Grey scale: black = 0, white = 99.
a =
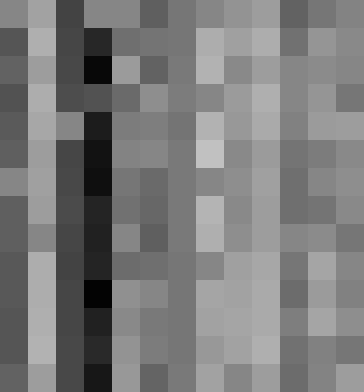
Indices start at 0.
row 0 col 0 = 52
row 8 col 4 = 52
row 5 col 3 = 7
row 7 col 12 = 53
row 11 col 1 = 68
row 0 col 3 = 52
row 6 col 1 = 62
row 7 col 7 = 70
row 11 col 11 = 64
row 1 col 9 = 67
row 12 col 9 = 68
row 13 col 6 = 47
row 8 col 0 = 37
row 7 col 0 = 37
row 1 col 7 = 67
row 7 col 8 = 53
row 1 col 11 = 58
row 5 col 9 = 60
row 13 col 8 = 52
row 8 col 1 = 52
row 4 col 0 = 35
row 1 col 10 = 44
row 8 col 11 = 54
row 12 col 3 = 16
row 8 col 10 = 52
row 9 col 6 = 46
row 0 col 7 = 52
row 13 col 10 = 42
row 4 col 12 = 61
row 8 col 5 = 37
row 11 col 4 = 53
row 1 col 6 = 46
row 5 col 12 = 53
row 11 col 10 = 49
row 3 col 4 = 41
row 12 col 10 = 44
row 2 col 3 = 3

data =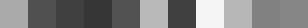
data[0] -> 66
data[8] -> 71

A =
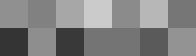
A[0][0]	56
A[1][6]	57
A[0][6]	46
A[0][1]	50

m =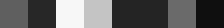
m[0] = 37
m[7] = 6
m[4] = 14

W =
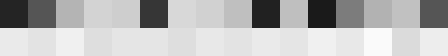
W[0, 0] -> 14
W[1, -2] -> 85
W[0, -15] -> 33
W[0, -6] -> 74
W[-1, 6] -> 86
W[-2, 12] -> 48
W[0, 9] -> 13
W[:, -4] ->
[48, 90]
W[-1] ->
[91, 88, 93, 86, 89, 89, 86, 90, 88, 91, 89, 93, 90, 97, 85, 92]
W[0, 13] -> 69
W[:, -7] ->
[13, 91]

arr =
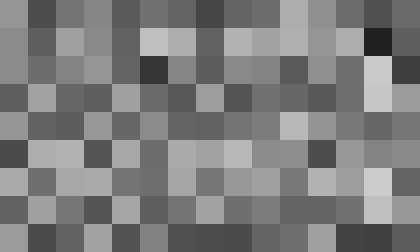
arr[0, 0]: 58
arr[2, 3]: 58
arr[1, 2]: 62
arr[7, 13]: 74
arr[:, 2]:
[45, 62, 51, 40, 36, 69, 65, 46, 38]
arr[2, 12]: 43
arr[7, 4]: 64
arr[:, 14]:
[41, 37, 24, 60, 46, 53, 39, 59, 36]
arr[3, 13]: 77
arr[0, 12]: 42
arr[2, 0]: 54
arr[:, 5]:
[44, 74, 21, 41, 54, 42, 43, 37, 50]
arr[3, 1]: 63
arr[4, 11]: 57
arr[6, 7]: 46
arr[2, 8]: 53
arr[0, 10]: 67
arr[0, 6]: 39
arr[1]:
[54, 37, 62, 53, 38, 74, 67, 38, 69, 63, 68, 58, 67, 13, 37]
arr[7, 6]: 45
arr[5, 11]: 30
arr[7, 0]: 38
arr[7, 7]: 63
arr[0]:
[58, 30, 45, 52, 35, 44, 39, 27, 39, 42, 67, 56, 42, 31, 41]
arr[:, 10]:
[67, 68, 35, 40, 71, 55, 47, 39, 43]
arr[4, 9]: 48
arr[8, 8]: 29
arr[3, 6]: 34
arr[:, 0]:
[58, 54, 54, 37, 58, 29, 66, 38, 60]

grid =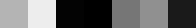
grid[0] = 70
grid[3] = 0
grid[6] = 10
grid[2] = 1

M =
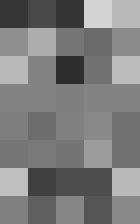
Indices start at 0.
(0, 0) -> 21
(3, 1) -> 51
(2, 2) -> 18
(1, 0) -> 55
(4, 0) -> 49
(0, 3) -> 82
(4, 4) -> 44
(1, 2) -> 46
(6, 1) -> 25
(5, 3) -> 60
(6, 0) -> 74
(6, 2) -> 30
